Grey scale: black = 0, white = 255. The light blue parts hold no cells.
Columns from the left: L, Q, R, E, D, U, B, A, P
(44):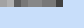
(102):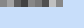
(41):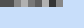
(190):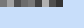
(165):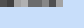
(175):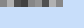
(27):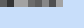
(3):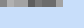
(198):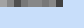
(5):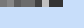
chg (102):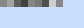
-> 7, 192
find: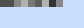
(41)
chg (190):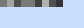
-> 3, 108
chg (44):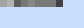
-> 5, 135
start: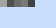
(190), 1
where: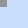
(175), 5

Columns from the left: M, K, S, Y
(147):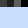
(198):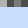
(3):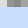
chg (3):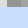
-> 2, 136
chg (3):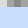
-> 1, 148
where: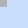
(198), 0
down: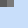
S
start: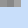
(3), 1

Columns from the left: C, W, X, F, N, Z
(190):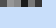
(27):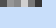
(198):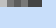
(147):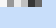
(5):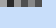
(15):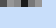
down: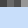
Z
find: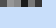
(190)
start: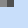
(5), 4

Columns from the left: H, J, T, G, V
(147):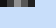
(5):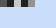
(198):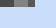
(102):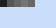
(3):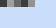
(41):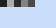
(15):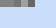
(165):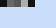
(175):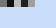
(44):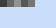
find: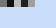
(175)
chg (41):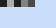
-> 2, 45
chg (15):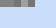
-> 4, 103
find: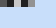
(5)
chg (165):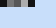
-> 1, 103
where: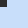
(41), 2

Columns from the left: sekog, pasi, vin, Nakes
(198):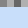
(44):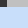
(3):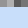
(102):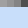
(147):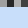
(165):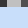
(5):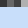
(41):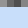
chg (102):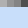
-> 0, 160
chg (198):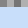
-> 2, 103
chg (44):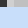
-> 1, 192
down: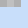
pasi
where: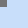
(3), 3
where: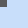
(3), 2

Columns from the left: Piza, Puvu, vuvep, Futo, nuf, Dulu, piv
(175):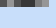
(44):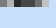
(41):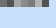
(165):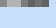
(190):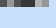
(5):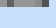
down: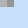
Puvu
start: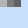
(165), 2
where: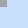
(41), 2
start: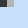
(190), 4
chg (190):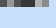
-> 6, 150
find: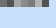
(41)

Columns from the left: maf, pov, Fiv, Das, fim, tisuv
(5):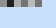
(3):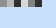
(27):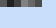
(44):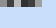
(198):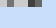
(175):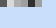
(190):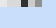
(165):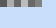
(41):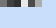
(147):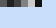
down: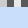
maf
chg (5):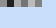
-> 5, 116
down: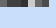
fim
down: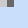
fim
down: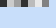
Das

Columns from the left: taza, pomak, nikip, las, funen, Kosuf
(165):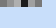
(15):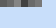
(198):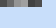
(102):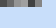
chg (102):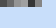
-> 4, 65
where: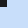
(165), 3
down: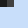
las

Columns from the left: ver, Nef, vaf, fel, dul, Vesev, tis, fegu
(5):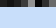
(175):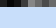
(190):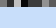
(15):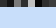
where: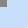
(175), 4
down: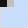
vaf
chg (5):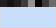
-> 6, 46
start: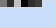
(15), 2
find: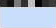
(15)
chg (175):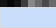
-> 0, 31
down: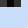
fel

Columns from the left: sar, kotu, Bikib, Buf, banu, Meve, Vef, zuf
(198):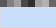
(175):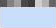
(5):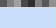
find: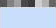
(175)
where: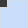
(175), 4
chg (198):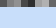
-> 2, 161
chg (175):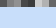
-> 2, 161
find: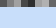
(198)
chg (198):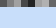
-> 4, 46
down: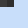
banu

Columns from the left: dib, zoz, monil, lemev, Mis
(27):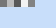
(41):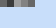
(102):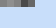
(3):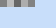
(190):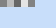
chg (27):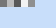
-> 4, 130
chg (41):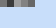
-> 0, 103
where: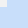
(27), 3
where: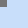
(27), 0
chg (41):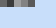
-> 4, 103
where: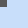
(27), 2

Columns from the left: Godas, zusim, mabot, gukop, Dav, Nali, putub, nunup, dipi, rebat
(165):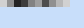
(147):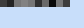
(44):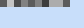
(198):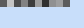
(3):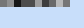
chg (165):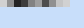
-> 8, 184
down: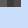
Dav
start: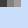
(165), 3

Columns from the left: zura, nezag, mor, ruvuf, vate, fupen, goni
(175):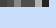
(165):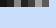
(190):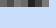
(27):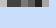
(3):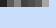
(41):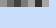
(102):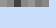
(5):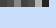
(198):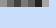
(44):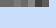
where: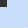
(41), 5
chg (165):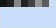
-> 5, 165
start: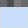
(190), 0

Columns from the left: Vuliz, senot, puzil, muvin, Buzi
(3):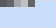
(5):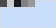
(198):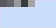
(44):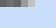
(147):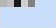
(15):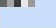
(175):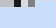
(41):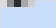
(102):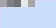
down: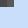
Vuliz
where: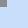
(41), 1
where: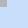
(147), 0

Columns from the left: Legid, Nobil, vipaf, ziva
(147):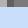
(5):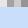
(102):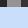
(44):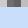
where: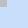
(44), 3
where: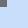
(44), 1
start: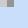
(5), 2

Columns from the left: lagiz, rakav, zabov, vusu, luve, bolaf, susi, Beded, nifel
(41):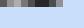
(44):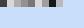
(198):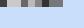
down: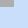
zabov
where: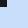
(44), 7
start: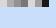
(44), 1
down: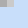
zabov
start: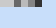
(198), 1
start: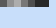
(41), 0

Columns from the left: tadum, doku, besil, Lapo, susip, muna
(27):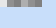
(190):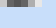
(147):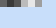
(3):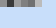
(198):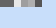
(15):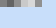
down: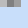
Lapo
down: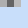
Lapo
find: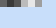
(147)
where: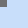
(3), 4
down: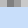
Lapo

